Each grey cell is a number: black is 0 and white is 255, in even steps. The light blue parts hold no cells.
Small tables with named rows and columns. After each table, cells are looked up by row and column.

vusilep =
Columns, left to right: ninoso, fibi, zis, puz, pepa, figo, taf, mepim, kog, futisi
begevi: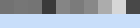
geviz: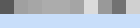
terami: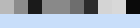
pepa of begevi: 133
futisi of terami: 10
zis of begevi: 116
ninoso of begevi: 114
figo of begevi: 123
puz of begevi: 58
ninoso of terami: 185
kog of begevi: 214
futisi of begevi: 72
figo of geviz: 165
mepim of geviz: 153
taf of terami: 43
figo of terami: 110
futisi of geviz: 208
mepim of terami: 212
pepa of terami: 137
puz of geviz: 172
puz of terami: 137
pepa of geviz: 172

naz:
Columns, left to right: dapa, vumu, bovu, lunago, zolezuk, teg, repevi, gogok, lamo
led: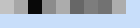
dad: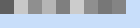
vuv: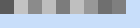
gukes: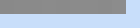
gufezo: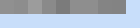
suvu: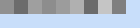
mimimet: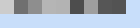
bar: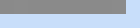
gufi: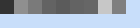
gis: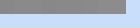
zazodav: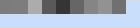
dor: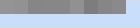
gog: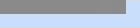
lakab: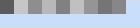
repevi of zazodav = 133
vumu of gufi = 143
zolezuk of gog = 138
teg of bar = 138
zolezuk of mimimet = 179
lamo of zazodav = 112
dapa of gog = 138
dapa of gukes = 137
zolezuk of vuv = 124
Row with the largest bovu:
zazodav

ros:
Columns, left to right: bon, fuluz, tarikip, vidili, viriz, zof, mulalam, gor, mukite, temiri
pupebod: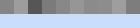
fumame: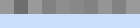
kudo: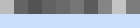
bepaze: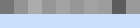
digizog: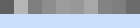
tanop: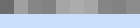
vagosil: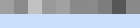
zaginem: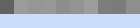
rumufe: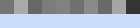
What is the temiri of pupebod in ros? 125
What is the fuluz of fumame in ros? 110
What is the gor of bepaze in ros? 156
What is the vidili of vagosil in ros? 154
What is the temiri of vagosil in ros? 137
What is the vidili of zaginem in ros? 152
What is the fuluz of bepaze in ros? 147
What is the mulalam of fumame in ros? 130
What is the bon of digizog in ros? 96
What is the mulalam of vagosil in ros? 138
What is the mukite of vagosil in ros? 86
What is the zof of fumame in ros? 136
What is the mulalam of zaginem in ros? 157
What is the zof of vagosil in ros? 137
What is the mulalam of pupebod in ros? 139
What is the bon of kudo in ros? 188

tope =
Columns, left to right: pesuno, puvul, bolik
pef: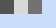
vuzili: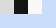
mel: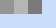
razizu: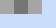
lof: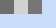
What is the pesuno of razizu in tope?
167
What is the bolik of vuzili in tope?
249
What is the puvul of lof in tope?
210
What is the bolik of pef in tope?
114
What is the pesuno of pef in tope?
83
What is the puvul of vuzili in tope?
21
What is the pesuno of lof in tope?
110
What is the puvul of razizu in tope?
118
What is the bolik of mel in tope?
122

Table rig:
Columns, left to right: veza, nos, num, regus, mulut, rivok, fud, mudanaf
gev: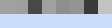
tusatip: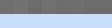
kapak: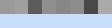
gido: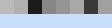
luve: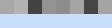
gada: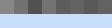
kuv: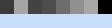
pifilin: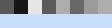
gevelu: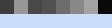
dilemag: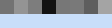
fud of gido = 57
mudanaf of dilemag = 164
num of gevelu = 72
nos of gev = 159
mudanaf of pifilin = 173
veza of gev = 160
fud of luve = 69
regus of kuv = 77
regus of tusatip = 113
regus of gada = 115
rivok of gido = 168
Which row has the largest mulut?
pifilin

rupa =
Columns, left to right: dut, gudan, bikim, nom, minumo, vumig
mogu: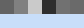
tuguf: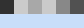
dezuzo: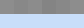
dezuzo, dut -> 141
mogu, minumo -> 113
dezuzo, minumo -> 136
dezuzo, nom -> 132
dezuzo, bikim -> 140
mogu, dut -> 99
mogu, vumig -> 106
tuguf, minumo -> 136
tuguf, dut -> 49
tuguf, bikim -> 168
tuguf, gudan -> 203
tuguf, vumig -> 81
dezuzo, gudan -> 136
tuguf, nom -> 202
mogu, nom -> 46
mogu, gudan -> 128
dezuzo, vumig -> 141
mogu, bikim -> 202
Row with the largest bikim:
mogu

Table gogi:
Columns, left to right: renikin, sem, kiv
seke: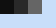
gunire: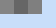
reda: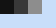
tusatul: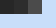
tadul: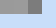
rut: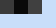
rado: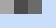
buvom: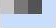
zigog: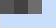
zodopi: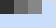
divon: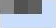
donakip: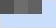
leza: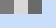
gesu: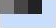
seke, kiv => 101
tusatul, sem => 45
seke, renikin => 15
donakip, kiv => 98
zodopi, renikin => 48
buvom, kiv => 83
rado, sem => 76
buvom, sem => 120
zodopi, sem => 108
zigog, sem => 66

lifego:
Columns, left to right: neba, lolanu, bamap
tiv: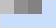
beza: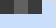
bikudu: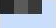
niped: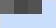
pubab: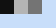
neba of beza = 57
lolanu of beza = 97
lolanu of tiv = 144
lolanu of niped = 73
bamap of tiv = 130
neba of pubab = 16
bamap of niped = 82
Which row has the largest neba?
tiv

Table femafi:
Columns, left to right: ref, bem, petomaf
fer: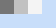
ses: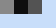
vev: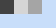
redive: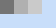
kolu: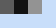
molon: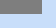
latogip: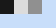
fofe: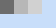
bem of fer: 193
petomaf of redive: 202
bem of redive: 176
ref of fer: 117
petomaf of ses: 83
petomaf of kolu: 147
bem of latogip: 220
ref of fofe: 108
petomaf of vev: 165
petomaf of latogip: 144
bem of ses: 14
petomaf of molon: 126

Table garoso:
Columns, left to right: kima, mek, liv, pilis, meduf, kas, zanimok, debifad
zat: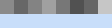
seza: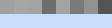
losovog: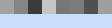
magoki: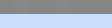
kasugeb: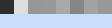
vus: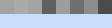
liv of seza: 163
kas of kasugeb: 134
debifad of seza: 84
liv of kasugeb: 151
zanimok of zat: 102
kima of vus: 163
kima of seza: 160
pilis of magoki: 134
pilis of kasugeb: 152
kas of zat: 81
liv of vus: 163
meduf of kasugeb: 168
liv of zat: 131
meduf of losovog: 119
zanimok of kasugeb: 162

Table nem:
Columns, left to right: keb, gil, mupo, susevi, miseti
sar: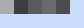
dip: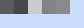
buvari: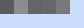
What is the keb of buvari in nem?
92
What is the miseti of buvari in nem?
121
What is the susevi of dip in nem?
130
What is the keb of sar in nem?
170
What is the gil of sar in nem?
61
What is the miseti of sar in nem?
76
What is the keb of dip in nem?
91
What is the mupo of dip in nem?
203
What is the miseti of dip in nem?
138
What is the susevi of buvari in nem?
103
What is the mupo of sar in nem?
91
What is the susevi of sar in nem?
107
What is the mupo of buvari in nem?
101
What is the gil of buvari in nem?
140
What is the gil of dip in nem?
72

